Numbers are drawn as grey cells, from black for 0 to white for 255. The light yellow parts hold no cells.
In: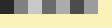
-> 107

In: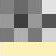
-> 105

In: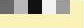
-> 155

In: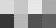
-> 96

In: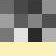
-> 72

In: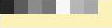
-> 118

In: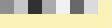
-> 142

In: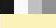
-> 192
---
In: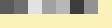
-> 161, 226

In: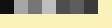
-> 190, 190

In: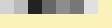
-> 103, 224

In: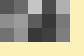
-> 92, 197

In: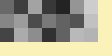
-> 121, 205

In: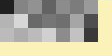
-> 118, 215

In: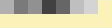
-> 65, 212
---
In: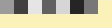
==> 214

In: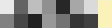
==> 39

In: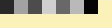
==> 104

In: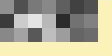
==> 95

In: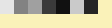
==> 17

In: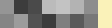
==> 195

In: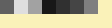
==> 48
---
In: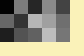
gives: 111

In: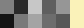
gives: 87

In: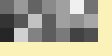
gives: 167

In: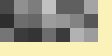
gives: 87

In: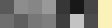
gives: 76

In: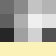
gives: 226

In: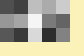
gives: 100

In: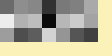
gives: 163
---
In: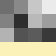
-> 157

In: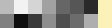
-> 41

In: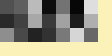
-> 175

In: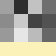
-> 82

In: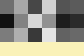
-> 43

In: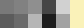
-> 209

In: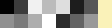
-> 86

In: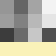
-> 229

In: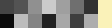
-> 49

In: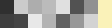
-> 145
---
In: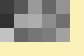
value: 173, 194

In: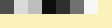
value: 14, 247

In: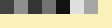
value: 115, 223

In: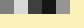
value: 63, 216

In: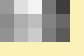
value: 189, 243

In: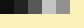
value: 88, 196

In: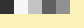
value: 195, 247

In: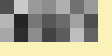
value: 87, 202

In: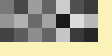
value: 163, 220
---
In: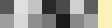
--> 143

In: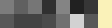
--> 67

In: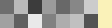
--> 233

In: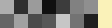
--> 74

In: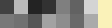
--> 85

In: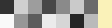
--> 92
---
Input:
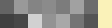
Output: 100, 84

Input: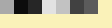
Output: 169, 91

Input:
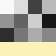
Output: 248, 135

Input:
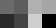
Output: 106, 1

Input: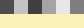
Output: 78, 127

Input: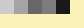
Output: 204, 25

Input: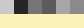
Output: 202, 138

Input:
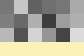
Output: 119, 219

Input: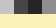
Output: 197, 142
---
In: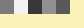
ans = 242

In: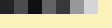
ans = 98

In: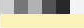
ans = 178

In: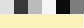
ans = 187

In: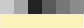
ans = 35

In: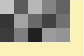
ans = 126
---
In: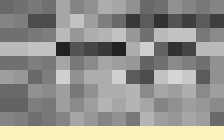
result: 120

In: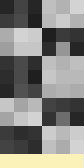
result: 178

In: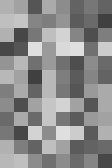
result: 119

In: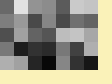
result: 202

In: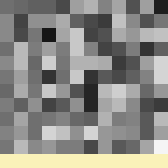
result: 159
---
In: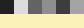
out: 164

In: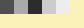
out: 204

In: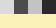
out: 195

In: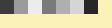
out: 213

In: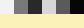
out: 214

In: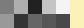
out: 196

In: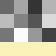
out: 218

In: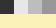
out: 189
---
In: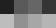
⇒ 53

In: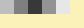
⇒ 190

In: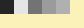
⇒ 37

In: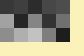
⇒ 141

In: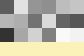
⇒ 167

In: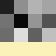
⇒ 82

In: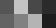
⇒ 43

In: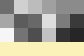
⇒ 116
